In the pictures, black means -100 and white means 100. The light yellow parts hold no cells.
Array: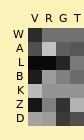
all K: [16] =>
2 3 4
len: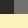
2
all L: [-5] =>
4
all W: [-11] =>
2 3 4
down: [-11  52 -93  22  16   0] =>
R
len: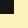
1

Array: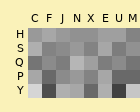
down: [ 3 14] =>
M
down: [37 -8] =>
C
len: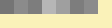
7
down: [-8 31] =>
C
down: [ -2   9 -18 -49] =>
U
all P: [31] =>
1 6
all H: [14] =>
4 5

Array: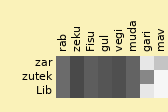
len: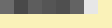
7
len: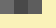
3
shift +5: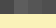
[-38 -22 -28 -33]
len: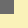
1
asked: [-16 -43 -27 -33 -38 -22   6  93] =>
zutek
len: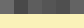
6

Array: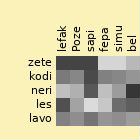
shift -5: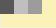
[-36  45  17]
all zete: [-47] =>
1 2 3
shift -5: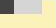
[-52  62  62]
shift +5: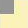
[22]
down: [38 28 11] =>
Poze
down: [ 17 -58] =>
bel

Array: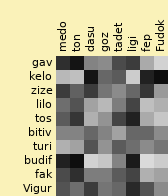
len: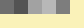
5
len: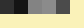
5
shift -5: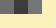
[-19 -58 -13]
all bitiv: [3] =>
1 2 4
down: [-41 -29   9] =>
tadet

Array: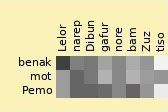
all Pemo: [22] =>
1
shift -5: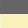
[-26 -26]
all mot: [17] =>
8
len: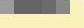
5
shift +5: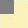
[5]
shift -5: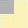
[35]
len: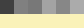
6

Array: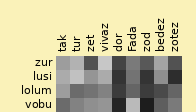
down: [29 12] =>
bedez
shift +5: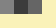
[  7 -48 -16]

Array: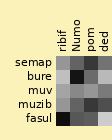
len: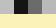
4
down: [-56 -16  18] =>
pom
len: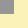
1
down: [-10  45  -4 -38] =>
ded
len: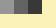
3
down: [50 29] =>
ribif

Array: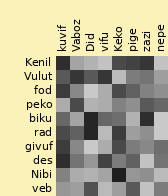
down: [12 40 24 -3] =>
pige
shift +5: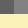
[-19   7]
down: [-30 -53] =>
kuvif
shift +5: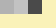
[ 45  57 -37]

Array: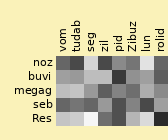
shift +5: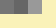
[ -3 -15  25]
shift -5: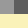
[ 15 -31]
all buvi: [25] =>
1 7
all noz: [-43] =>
2 4

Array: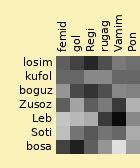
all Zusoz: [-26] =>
1 3
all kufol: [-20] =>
1 2 5 6

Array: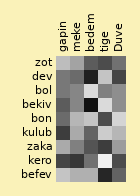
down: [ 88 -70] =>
tige
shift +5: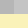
[48 59]
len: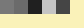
5

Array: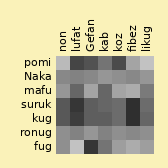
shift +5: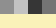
[ 17  57 -53  -4]
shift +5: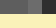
[-21 -21 -10 -58]
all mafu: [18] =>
1

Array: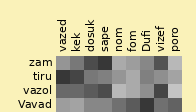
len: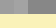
4
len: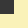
1

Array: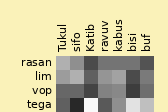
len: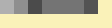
7
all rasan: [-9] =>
4 5 6
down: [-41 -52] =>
bisi
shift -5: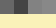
[-24 -52  -3   2]
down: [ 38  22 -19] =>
Tukul
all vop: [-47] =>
3

